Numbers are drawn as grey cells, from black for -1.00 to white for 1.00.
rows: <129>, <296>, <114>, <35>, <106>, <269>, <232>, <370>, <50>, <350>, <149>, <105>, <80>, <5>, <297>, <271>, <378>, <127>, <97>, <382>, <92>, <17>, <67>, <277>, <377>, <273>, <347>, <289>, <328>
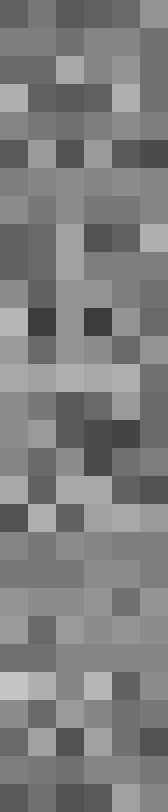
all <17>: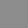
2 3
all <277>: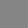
3 4 5 6
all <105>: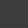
2 4
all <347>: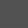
3 6
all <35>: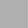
1 5

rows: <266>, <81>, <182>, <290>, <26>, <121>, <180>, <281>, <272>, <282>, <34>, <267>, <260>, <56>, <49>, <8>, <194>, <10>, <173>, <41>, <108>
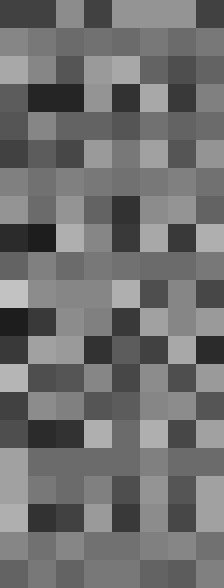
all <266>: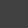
1 2 4 8
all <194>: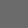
2 3 4 5 7 8
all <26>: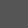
1 5
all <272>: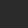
1
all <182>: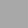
1 5
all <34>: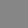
3 4 7

